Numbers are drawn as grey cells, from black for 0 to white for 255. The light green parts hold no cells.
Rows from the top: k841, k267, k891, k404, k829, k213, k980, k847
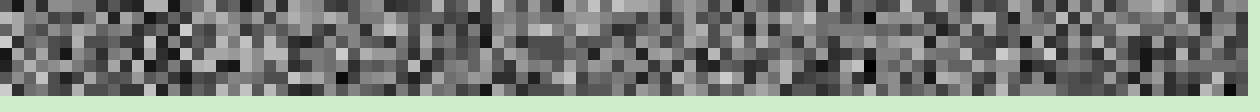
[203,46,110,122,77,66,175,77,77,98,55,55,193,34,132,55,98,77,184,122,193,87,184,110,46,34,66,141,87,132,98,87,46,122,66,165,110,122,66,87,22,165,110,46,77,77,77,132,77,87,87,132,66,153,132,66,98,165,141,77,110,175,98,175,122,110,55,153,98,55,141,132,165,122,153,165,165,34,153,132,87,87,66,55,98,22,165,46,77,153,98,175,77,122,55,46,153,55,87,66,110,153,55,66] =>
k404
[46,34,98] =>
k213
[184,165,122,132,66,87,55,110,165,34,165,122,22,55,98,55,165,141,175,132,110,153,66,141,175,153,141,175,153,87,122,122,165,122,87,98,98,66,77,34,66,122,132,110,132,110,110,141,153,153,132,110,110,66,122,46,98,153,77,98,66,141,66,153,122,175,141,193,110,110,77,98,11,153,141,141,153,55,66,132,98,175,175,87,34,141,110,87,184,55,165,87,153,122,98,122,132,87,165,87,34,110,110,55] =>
k267
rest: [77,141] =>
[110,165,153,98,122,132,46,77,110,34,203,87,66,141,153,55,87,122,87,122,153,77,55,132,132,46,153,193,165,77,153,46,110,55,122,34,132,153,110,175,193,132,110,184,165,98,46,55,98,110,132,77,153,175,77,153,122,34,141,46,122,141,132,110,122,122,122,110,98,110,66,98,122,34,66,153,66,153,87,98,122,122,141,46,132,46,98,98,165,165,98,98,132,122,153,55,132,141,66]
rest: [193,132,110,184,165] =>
[98,46,55,98,110,132,77,153,175,77,153,122,34,141,46,122,141,132,110,122,122,122,110,98,110,66,98,122,34,66,153,66,153,87,98,122,122,141,46,132,46,98,98,165,165,98,98,132,122,153,55,132,141,66]
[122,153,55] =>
k891

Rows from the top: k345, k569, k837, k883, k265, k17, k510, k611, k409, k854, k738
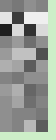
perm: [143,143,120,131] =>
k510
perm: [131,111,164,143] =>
k409
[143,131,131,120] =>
k854

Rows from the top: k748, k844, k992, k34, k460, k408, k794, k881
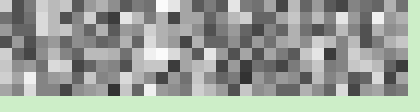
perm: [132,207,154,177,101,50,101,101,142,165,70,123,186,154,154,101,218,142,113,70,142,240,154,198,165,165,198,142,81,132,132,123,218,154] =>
k881
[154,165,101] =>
k794
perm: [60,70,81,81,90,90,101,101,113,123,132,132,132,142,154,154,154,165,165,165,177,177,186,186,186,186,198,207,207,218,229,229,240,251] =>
k460
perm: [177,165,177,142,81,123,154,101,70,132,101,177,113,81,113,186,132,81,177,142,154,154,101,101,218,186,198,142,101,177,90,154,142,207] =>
k992
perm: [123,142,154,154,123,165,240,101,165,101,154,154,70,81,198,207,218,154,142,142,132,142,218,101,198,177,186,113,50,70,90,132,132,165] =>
k794
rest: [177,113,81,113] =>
[186,132,81,177,142,154]
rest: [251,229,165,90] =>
[123,90,229,123,113,165,70,186,101,154,90,70,132,113,101,177,113]

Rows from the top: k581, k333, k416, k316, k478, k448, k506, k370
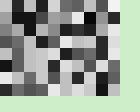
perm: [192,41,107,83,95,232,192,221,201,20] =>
k370
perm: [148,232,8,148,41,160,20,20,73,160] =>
k333
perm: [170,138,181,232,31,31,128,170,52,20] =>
k416
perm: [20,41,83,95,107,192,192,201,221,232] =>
k370
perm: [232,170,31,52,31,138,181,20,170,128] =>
k416
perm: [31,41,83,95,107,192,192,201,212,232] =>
k506
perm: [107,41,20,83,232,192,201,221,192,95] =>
k370

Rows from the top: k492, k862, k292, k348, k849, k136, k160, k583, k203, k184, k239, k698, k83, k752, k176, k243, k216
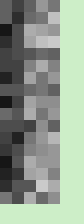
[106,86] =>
k184
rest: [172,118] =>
[151]
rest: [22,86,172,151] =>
[151]

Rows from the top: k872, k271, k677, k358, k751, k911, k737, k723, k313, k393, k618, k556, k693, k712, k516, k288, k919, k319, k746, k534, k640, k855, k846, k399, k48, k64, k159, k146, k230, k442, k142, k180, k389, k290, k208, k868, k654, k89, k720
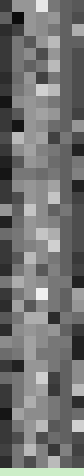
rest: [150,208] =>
[65,97,140]
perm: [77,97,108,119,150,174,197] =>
k534
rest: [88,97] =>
[208]

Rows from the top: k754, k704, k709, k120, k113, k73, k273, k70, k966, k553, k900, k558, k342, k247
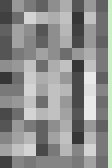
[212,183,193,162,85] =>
k553
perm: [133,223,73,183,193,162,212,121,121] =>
k70
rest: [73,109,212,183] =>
[193,162,85,233,121]
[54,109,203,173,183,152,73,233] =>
k273
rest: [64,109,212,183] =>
[173,193,54,193,109]
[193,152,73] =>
k966

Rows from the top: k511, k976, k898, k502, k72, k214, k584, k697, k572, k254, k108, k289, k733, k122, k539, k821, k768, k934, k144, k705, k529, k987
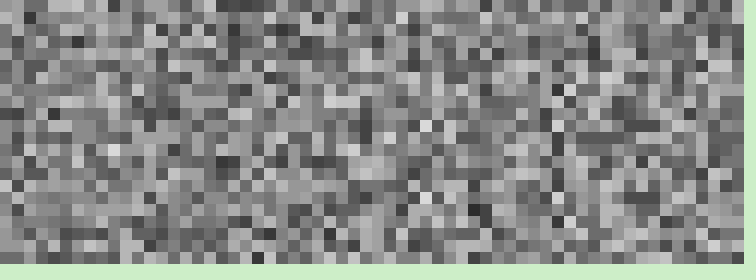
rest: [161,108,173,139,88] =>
[139,108,173,161,161]
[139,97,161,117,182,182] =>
k934
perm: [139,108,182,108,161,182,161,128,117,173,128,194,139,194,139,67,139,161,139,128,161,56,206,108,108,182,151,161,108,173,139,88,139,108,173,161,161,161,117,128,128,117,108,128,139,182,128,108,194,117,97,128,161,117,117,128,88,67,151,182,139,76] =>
k697
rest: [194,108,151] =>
[161,76,161,128,88,161,76,173,67,117,128,88,128,128,88,108,56,151,182,182,67,117,117,128,108,194,139,151,76]

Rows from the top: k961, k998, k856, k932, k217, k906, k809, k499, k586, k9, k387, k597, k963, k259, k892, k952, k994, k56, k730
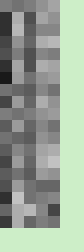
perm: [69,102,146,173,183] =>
k932
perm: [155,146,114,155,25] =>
k809
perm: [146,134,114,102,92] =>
k597
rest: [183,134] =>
[69]
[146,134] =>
k597

